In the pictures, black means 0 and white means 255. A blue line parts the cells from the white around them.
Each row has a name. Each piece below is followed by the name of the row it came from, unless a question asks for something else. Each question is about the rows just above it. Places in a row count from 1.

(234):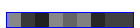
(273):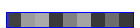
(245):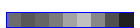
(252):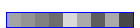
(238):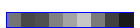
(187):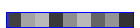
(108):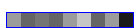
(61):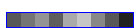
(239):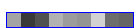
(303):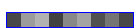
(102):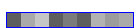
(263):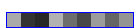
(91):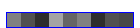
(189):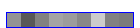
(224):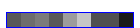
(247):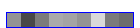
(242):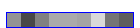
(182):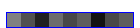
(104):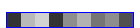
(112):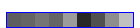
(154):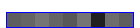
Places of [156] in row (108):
1 5 8
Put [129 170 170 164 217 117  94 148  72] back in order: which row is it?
(242)
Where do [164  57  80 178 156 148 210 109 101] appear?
(239)

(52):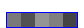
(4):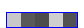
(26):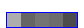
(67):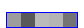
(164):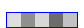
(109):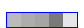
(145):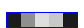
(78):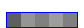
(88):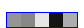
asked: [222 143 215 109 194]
(164)
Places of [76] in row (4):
3
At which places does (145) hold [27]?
1 5

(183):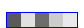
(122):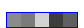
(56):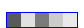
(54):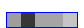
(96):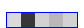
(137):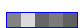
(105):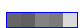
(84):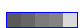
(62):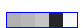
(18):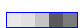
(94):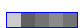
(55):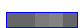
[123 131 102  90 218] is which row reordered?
(84)
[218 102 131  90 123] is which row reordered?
(84)
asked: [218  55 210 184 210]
(96)
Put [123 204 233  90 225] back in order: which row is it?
(56)
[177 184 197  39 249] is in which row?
(62)
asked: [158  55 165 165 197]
(54)
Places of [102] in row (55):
1 2 5

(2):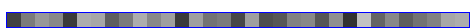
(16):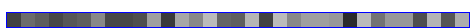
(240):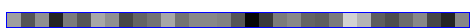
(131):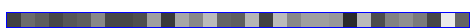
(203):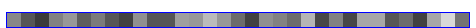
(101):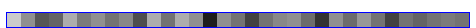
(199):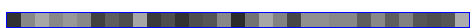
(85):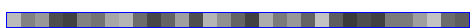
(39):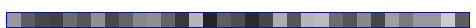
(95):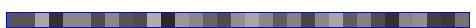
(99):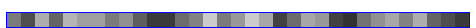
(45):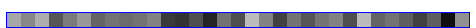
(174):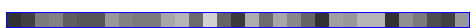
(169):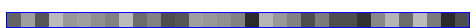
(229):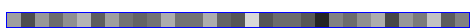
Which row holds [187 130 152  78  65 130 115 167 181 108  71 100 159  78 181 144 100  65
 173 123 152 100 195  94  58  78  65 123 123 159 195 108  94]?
(85)
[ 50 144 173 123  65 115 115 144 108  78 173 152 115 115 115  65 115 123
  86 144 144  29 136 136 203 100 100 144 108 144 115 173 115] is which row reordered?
(101)
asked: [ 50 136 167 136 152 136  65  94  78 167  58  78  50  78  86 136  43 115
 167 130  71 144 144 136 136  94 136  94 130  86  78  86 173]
(199)
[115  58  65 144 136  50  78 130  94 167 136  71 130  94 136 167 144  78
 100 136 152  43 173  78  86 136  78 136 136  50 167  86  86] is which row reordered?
(95)
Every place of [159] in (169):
2 6 14

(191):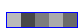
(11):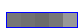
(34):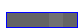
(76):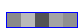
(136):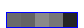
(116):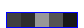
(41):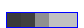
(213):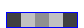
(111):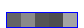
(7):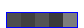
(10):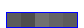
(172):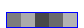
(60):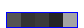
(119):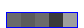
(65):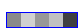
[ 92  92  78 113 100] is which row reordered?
(10)
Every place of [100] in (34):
1 2 3 5
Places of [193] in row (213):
2 4
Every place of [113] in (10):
3
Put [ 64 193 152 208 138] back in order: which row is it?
(65)
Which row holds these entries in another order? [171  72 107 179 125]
(172)

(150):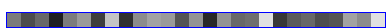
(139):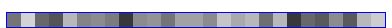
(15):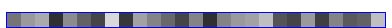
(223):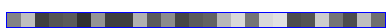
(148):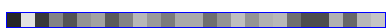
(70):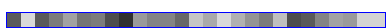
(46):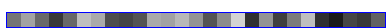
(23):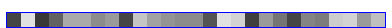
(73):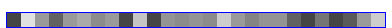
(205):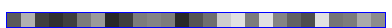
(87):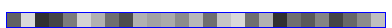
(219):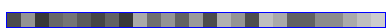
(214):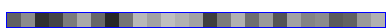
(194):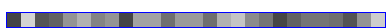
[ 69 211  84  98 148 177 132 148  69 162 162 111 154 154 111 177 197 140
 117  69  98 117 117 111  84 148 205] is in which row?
(194)
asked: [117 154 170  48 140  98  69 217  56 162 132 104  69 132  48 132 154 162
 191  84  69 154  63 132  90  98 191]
(15)
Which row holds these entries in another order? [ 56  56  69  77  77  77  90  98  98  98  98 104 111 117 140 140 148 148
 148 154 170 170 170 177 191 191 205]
(219)
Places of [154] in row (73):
3 5 8 17 26
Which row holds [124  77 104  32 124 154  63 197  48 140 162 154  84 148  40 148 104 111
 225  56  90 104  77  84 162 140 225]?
(150)
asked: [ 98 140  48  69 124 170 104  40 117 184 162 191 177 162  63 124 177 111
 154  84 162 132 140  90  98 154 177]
(214)

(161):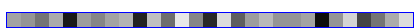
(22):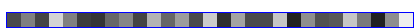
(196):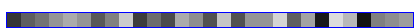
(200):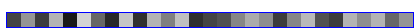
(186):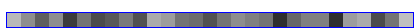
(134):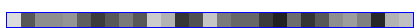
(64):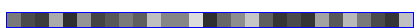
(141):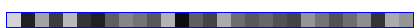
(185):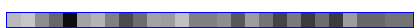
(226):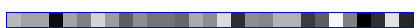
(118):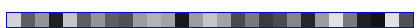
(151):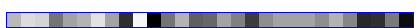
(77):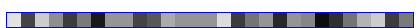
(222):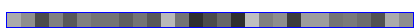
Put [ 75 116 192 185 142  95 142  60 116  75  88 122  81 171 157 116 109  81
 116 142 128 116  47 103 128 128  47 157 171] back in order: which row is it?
(186)
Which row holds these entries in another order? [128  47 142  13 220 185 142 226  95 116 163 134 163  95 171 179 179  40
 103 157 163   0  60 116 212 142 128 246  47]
(226)
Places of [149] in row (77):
8 9 13 14 15 19 21
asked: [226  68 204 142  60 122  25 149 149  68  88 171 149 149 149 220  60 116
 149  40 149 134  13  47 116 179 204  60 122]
(77)
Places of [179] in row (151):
6 13 24
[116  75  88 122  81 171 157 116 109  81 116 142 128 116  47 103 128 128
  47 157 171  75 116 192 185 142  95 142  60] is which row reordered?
(186)
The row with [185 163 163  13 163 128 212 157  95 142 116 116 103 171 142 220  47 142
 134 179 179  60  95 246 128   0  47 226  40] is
(226)

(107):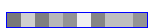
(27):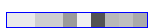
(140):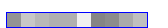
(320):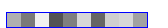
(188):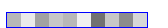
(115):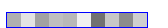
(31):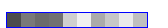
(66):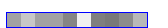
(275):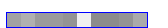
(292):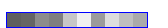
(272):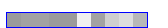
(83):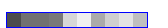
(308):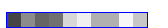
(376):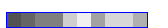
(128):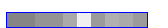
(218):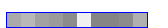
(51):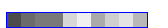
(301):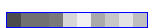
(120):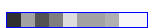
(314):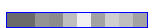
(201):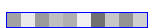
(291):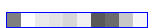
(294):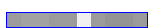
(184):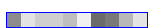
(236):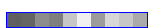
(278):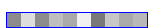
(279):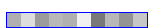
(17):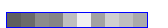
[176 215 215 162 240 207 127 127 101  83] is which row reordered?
(376)
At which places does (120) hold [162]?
2 6 7
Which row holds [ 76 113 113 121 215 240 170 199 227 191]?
(301)

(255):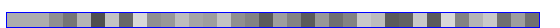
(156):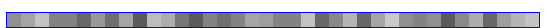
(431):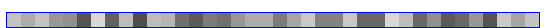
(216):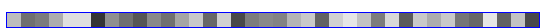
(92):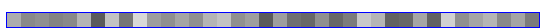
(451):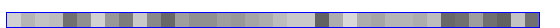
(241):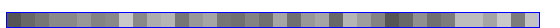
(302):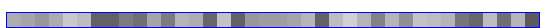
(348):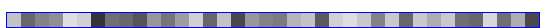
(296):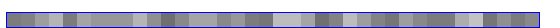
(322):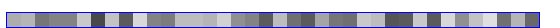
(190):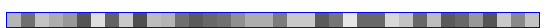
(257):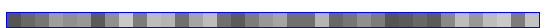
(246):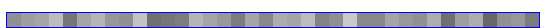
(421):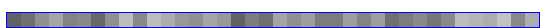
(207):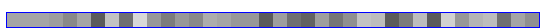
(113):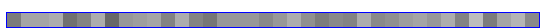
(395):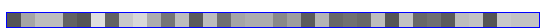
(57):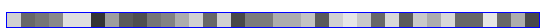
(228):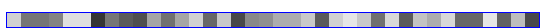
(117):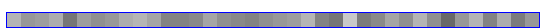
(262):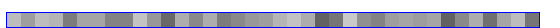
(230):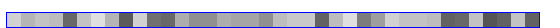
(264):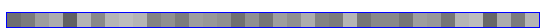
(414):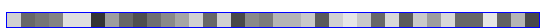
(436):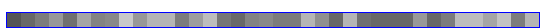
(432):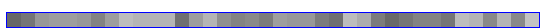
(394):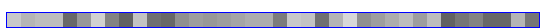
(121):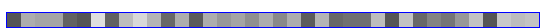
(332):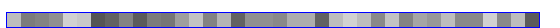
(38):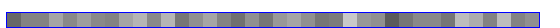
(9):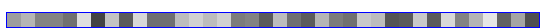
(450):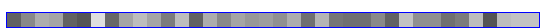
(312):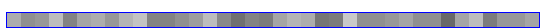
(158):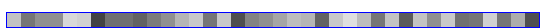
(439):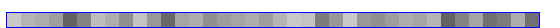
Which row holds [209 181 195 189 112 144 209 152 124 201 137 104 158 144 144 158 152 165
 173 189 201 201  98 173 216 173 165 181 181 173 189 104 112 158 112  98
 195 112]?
(451)
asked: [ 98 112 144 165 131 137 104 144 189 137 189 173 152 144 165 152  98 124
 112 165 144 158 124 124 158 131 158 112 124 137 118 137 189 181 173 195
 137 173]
(421)
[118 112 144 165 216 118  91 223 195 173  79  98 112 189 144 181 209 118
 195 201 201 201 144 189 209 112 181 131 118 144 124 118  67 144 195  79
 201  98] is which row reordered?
(158)
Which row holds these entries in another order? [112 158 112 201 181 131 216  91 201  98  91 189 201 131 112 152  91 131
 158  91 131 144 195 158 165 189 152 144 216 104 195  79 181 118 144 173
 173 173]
(255)
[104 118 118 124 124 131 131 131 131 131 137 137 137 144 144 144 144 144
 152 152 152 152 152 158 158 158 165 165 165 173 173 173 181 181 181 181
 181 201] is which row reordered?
(117)

